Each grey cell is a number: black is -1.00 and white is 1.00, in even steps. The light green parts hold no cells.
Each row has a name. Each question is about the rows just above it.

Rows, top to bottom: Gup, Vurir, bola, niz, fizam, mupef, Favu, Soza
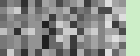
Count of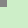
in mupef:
3
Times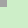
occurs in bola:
2
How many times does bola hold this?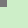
5
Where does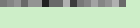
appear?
Favu
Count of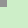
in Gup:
5
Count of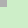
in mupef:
2
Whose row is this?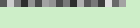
Soza

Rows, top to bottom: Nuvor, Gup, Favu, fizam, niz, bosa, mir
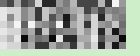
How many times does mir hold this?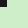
1
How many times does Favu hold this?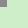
6
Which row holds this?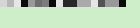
bosa
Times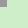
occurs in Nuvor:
2
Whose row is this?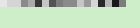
niz

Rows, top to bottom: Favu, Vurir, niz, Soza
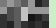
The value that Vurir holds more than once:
[0.19]
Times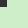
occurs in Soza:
3
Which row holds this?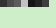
niz
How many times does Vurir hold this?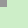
4
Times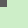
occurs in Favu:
1

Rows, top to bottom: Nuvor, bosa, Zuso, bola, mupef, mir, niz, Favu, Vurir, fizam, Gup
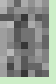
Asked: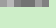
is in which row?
Favu
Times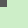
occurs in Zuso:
3
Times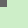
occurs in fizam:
2
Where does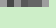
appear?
fizam

